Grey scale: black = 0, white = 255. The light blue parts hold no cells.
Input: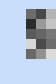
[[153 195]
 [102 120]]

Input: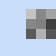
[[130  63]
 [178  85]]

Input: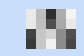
[[190  79]
 [199 212]]

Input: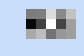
[[ 65 254]
 [190 115]]

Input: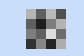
[[ 31 125]
 [ 96 221]]

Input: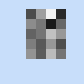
[[119  26]
 [117 193]]

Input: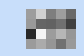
[[101  98]
 [244 156]]

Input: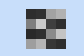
[[202  63]
 [ 47 138]]

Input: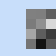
[[144 216]
 [ 94  59]]
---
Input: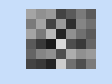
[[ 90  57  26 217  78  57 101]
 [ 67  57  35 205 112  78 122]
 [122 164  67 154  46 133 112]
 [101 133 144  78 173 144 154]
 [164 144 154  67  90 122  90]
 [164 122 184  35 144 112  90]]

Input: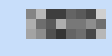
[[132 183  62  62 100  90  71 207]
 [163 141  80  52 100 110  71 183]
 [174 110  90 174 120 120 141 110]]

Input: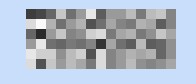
[[ 61  71 102 198 112 154 231  93 154 154 187 121 187 198 132]
 [154 231 112 102 121 112 132  52 166 112  93 187  93 102 144]
 [102  42 154 198 132 144 207 219 121 166 178 121 144 198 166]
 [219 250 178 112 154 178  82 112 166 132 121 178 166  93 132]
 [219  82 198 154 187 166 121 219 132 154 187 144 132 144 166]
 [231 207 207 144 187 207  82 219 132 154 178 166 178 102 144]]

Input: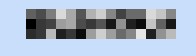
[[  0  56  66 157 168  76  56  85  23 146  32  11 196  97  23]
 [ 97  76 125 217 168  85 177 206 134  66 106 106 217 196 134]
 [ 44  56 186  32  56  11 157 206 157 106 134 229  32 146 186]]

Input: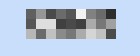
[[ 96 150  74 107  86 243 129 107  45]
 [183 107 192 138 119 171 213 192  74]
 [ 86 222 222  64  74  64 171 119 160]]

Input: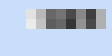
[[235 194  94 104  53 147  74 175]
 [226 184 104 116  74 136  63 175]]
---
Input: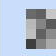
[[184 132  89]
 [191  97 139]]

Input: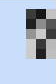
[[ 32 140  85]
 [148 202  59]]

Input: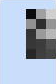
[[145  46 148]
 [ 52 154 184]]

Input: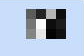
[[118 249  13]
 [132 230   4]]

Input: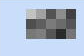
[[ 79  94 123]
 [120 127  86]]

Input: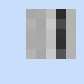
[[177 167 200]
 [171 169 193]]
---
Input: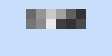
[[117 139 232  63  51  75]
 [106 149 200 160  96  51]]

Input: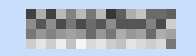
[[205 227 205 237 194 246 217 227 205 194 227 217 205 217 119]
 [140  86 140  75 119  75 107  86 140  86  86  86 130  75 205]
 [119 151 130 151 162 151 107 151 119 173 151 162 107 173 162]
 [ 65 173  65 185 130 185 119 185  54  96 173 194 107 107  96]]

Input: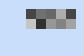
[[197  49 151 131 162]
 [ 70 112 103 173  70]]

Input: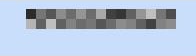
[[180  97 191  97 130 108 118  86 108 140 130  97  65 130 140]
 [ 43 118  86 140 108 149 108 169  65  54  97 149 191 118  77]]

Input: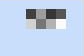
[[209 118 178 251]
 [ 65 157  54  86]]

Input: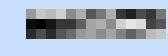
[[152 198 186 208 140 174  86 119 174  55  32  77  55 119]
 [ 43  77  43  86 108 152 164 140 164 129  97 129 186 198]
 [ 12   1  23  55  55  97 164 174 140 208 229 218  67  86]]
